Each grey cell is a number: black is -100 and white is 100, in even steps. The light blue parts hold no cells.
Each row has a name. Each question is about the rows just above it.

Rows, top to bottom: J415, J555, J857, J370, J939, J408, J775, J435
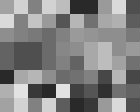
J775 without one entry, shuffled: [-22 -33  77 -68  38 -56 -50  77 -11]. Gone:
[-62]
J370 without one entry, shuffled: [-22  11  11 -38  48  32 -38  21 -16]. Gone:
[6]
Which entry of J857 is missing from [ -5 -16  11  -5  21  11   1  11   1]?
[16]

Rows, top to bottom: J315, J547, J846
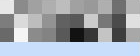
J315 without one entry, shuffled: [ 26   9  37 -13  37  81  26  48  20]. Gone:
[42]
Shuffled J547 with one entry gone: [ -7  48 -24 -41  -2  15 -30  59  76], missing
[71]
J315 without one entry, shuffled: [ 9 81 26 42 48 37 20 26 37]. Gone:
[-13]
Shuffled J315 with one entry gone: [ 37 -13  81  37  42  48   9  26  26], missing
[20]

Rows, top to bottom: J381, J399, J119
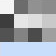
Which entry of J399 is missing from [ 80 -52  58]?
[74]
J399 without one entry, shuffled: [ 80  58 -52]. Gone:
[74]

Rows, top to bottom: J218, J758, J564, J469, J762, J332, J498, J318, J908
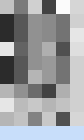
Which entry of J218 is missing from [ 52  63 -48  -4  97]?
[68]
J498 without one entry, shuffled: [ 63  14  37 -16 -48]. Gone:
[42]
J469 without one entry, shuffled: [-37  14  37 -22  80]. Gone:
[74]
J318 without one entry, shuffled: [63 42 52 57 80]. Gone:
[47]

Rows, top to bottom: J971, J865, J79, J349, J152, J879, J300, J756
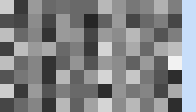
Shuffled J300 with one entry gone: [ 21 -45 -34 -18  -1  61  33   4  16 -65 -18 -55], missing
[-7]
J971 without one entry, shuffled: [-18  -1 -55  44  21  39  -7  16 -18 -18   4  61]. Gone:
[-12]
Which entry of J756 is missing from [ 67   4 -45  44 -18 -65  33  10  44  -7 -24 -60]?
[27]
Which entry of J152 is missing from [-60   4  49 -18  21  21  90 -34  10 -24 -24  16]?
[-29]
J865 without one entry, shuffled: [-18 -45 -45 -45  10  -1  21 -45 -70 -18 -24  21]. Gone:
[-39]
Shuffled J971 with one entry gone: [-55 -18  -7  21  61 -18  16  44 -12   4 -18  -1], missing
[39]

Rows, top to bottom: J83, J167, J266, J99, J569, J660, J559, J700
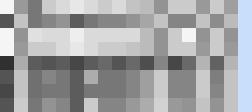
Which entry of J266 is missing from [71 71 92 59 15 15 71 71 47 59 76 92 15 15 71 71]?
[87]
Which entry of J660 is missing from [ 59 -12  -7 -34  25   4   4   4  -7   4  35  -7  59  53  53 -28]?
[-1]
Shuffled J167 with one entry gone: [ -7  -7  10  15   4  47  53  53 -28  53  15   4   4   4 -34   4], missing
[30]
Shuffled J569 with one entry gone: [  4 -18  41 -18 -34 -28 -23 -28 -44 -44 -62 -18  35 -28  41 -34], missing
[-39]
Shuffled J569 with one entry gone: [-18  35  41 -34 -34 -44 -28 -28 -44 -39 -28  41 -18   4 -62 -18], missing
[-23]
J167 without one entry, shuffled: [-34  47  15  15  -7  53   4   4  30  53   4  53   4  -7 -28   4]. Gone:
[10]
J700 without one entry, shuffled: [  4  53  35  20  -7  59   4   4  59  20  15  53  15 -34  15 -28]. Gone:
[65]

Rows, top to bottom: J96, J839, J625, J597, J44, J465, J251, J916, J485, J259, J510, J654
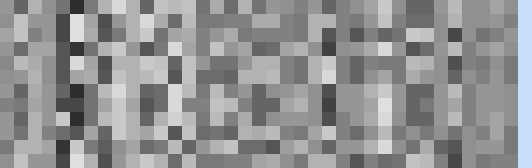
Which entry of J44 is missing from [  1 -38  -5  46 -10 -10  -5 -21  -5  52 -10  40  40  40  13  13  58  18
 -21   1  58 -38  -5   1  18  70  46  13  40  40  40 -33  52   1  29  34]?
[7]
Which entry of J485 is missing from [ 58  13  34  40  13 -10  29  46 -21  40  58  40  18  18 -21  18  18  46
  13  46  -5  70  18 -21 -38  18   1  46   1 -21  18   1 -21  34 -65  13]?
[64]
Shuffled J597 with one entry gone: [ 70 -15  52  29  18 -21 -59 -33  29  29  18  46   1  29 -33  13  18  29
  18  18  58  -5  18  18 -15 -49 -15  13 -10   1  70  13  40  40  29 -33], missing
[34]
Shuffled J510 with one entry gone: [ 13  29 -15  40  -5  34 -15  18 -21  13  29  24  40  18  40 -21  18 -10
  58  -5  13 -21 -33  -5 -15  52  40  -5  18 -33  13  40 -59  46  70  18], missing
[-27]
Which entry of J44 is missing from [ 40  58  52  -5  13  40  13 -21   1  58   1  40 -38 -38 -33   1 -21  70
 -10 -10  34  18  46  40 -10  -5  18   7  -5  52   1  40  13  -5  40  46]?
[29]
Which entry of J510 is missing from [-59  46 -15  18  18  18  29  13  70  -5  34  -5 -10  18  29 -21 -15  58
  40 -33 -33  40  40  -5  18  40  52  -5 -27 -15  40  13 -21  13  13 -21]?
[24]

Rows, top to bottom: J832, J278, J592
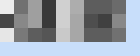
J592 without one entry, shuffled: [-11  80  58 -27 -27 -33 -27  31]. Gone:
[-5]
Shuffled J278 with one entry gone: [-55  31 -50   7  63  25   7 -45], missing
[-39]
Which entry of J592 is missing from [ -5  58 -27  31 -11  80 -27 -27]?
[-33]
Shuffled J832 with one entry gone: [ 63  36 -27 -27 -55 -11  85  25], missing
[-16]
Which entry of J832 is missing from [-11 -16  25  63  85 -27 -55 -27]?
[36]

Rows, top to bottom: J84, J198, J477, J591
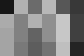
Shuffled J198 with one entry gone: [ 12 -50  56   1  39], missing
[34]
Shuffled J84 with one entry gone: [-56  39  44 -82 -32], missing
[-16]
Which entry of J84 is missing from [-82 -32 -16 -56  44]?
[39]
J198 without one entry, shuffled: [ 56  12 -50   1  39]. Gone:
[34]

